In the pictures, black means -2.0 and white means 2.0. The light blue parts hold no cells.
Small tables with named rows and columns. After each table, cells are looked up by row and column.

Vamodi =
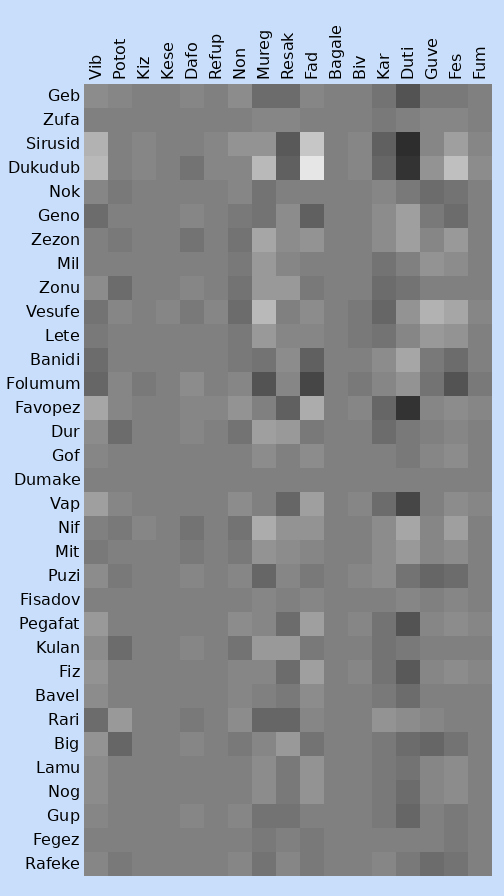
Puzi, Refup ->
0.0
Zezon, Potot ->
-0.1
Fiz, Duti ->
-0.6
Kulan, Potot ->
-0.3
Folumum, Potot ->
0.1
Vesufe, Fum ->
0.1
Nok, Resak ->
0.0
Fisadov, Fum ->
0.0
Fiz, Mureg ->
0.1
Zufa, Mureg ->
0.1
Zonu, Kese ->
0.0
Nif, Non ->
-0.2
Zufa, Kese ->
0.0
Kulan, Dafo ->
0.1
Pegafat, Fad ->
0.5
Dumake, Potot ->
0.0
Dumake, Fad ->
0.0
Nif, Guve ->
0.1
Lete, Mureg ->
0.4
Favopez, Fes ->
0.2

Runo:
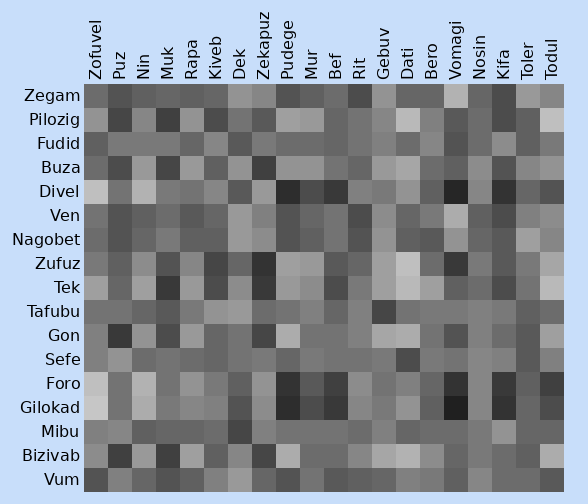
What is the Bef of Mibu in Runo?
-0.2
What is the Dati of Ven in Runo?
-0.4
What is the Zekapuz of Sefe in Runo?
-0.1
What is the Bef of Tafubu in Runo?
-0.4
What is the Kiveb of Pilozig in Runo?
-0.8
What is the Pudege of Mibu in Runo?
-0.2
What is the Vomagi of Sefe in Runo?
-0.2
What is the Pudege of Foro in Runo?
-1.2
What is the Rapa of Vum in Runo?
-0.5
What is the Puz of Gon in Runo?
-1.1
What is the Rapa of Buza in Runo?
0.4
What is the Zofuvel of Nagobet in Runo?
-0.3
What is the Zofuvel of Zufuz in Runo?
-0.1
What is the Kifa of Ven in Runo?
-0.8
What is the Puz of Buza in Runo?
-0.8
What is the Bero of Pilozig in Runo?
0.0
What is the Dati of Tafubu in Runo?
-0.2
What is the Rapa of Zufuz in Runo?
0.1
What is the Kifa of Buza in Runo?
-0.7
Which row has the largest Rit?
Foro

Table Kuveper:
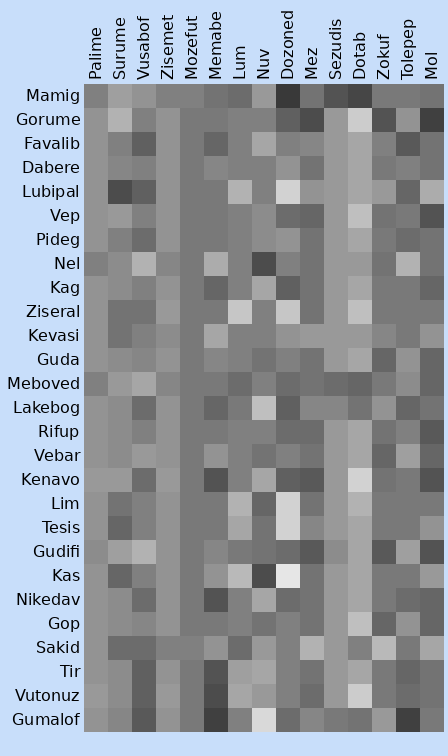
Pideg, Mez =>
-0.2
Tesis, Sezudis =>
0.4
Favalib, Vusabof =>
-0.5
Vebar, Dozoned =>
0.0
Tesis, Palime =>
0.3
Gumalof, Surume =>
0.1
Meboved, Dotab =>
-0.4
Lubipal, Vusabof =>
-0.5
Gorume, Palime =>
0.3
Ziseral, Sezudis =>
0.4
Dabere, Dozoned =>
0.3
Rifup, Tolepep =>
0.0
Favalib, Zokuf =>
0.0
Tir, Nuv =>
0.6
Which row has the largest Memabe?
Nel

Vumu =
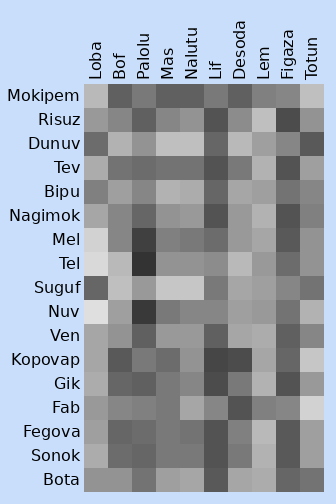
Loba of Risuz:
0.4
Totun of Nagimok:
0.0
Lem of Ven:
0.7
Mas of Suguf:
1.1
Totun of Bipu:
0.1
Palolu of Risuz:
-0.5
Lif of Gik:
-0.8
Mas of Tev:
-0.2
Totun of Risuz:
0.3
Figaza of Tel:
-0.3
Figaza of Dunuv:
0.1
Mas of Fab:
-0.1
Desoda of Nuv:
0.5
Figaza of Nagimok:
-0.7

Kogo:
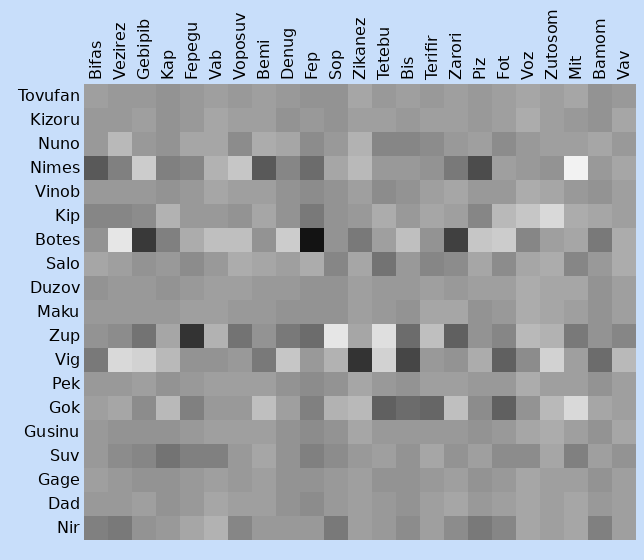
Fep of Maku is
0.3
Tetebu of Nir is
0.4
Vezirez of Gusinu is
0.3
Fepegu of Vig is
0.3
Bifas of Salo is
0.6
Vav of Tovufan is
0.4
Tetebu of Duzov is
0.4
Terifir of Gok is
-0.4
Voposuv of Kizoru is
0.5
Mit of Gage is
0.5
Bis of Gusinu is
0.4
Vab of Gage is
0.5
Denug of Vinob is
0.3
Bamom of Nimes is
0.4
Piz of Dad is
0.4
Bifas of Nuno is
0.4
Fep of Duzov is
0.3
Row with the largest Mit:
Nimes

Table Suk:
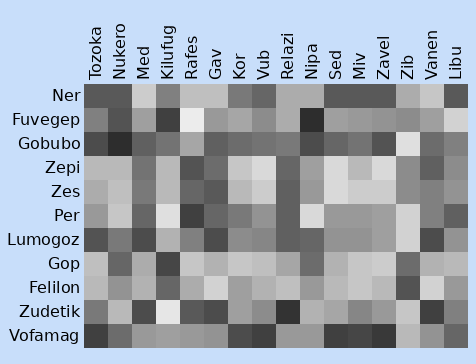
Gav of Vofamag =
0.3
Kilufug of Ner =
0.0
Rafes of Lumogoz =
0.0
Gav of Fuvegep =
0.4
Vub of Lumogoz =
0.1
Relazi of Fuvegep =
0.7
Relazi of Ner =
0.7

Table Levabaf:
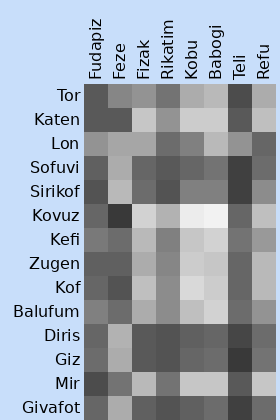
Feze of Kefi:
-0.3
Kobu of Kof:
1.4
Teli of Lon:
0.3
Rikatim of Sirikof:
-0.7
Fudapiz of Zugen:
-0.5
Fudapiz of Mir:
-0.8
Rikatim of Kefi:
0.0
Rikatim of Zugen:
0.1

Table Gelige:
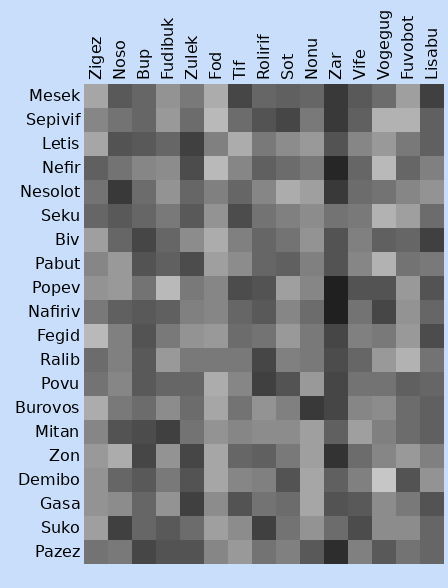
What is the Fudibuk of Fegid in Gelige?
-0.1
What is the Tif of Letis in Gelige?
0.7
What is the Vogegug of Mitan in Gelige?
0.0
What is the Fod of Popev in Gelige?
0.1
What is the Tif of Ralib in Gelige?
-0.1
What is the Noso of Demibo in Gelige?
-0.4
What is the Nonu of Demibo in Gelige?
0.6
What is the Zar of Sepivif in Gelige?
-1.1
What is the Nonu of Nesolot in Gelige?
0.5
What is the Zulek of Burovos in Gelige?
-0.3
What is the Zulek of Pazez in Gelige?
-0.7
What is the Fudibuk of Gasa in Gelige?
0.3
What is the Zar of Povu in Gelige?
-0.9
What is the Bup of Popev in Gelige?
-0.2
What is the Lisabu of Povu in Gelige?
-0.4
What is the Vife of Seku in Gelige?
-0.1
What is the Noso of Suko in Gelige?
-1.0
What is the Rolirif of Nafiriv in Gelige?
-0.6
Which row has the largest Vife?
Mitan

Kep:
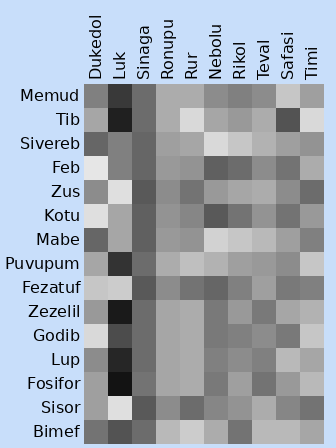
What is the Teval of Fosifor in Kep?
-0.2
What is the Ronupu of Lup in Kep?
0.6
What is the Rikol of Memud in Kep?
0.0
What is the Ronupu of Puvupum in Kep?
0.7
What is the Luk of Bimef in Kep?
-0.7
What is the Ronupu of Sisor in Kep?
0.2
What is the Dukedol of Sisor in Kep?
0.5
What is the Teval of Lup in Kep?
0.0
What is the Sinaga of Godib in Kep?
-0.3
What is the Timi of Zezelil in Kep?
0.8
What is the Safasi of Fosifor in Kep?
0.4
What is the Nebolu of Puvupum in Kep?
0.8

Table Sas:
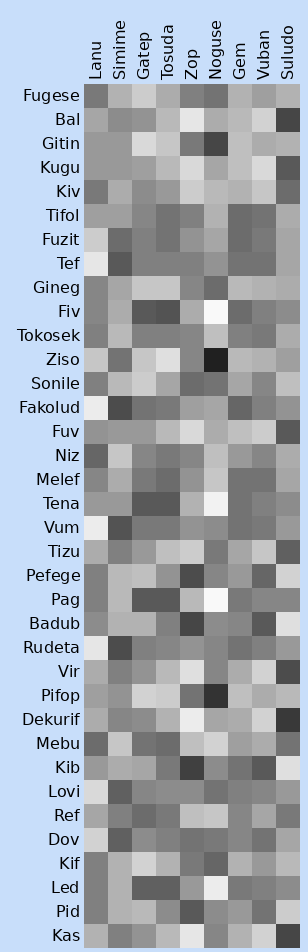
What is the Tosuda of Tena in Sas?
-0.6
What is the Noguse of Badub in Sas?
0.2
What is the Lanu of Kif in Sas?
0.0
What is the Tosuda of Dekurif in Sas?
0.8
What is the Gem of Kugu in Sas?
1.0
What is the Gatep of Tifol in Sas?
0.1
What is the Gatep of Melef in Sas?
-0.1
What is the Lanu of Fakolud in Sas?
1.7
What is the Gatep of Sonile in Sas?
1.2
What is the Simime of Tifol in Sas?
0.5
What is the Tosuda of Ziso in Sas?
1.5
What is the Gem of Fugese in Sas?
0.8

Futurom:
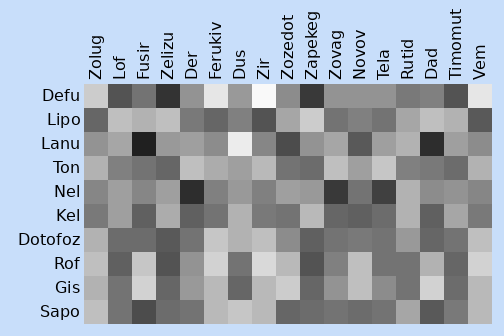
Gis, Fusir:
1.3
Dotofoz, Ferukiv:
1.1
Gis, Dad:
1.3
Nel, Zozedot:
0.5
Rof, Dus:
-0.2
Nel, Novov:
-0.2
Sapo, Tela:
-0.2
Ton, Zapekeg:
-0.3
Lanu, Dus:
1.7
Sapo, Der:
-0.2
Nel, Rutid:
0.8
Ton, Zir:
0.9
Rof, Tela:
-0.2

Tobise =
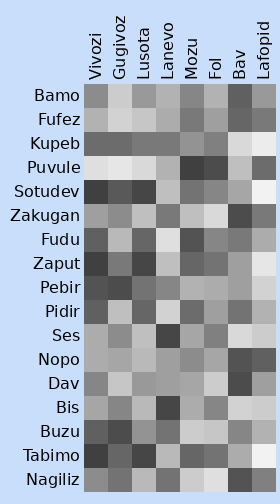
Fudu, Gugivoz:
0.9
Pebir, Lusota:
-0.2
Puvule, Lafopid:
-0.3
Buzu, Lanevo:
-0.2
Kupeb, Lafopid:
1.7
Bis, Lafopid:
1.2
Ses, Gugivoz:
0.2
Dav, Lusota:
0.4
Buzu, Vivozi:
-0.5
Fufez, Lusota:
1.1
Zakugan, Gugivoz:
0.2
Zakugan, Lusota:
1.0

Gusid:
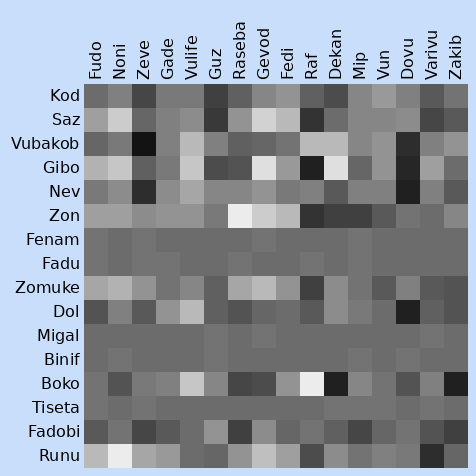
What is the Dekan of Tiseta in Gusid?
-0.2
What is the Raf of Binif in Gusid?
-0.3
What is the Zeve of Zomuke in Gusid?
0.3
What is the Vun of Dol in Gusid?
-0.3
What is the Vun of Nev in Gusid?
0.0
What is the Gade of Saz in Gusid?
0.0
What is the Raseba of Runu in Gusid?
0.3
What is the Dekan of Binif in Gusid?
-0.3
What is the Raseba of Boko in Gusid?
-0.9

